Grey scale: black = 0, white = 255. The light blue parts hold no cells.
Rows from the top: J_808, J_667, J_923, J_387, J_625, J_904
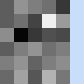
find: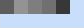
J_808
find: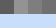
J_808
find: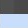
J_923
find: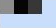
J_923
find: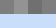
J_387
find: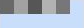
J_904

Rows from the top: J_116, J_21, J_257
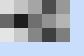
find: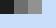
J_21
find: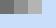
J_21
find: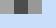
J_116
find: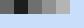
J_21
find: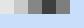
J_257
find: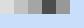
J_116

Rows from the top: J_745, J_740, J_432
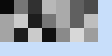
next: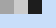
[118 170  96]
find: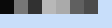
J_745
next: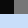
[ 49 184 170]
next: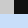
[138 216 157]

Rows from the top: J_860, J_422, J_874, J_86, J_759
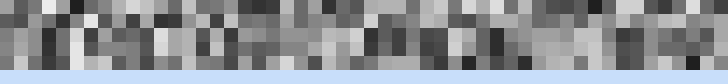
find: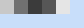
J_759
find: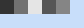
J_86
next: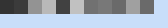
[133 141  99]

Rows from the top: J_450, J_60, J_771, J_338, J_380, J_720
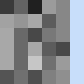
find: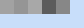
J_60
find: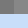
J_771

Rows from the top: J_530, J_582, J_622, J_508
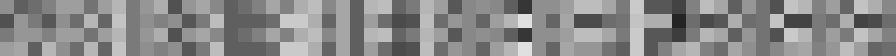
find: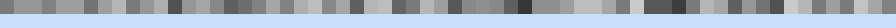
J_622
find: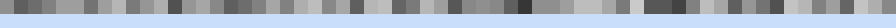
J_530

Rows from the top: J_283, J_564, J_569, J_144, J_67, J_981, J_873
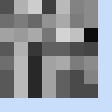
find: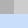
J_283
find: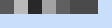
J_873

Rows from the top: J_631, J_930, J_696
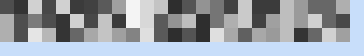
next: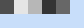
[168 196 160]
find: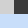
J_631
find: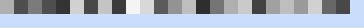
J_930
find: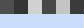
J_930
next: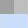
[154 209 103]
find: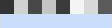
J_930
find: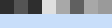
J_696

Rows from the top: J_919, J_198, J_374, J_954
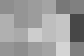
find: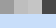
J_198
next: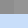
[156 164 120]
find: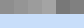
J_919
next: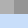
[156 190 197]
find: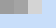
J_954

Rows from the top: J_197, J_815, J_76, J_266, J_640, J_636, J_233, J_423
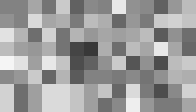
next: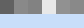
[ 97 151 188]
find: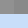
J_197
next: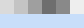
[151 122 122]
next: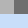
[210 116 180]
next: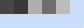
[166 232 166]

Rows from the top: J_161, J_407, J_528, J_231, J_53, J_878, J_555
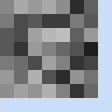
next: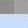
[147 176 129]
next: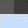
[ 60 122  88]
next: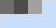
[129  52  68]

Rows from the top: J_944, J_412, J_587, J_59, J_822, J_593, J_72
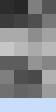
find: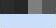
J_944
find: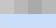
J_59
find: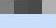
J_593
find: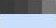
J_412

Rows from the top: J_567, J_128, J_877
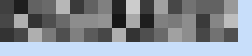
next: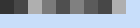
[ 51  79 106]
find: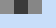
J_128
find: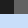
J_567
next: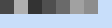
[ 71 114  79]
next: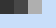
[122  79 128]
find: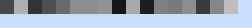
J_128

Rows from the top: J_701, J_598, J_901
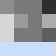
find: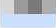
J_598
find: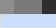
J_701
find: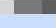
J_901

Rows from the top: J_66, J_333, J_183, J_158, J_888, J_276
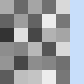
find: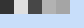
J_183
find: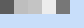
J_276
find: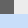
J_333
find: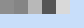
J_158

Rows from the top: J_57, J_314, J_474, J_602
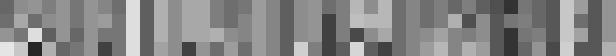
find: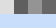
J_474
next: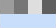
[176 141 168]

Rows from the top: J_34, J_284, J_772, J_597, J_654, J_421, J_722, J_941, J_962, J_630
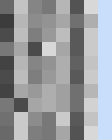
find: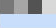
J_630
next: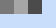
[216 166  89]
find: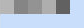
J_654
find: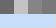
J_34

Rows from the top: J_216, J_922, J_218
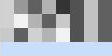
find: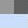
J_216
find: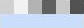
J_922
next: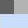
[ 52  82 193]
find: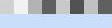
J_922

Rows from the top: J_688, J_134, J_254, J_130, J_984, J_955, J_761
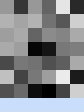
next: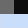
[  0  67 207]
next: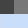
[158 235  27]
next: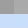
[100 139 132]
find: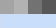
J_134
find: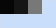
J_130
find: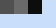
J_761
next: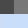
[114  80  94]

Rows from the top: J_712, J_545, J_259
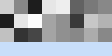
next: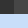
[164 144 136]
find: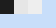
J_712
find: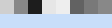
J_712

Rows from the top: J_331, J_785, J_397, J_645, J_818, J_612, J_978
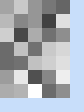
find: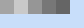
J_331
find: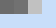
J_818
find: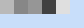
J_785
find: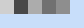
J_397
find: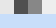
J_612
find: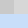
J_645

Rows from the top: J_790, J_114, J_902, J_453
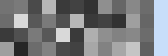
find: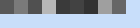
J_114
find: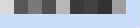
J_114
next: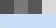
[ 58 175 143]

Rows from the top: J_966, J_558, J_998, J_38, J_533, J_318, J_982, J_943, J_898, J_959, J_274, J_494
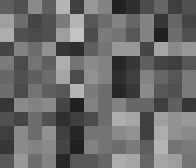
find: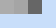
J_494
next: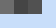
[123 180  87]
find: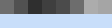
J_898
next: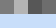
[130 102 130]
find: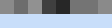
J_959
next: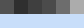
[165  63 158]
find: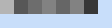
J_558

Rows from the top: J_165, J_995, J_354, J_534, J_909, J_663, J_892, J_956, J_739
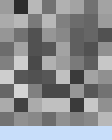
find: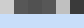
J_663
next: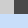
[177 156 122]
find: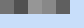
J_354
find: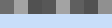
J_534
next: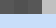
[ 58 163 144]
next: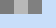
[108 102 156]

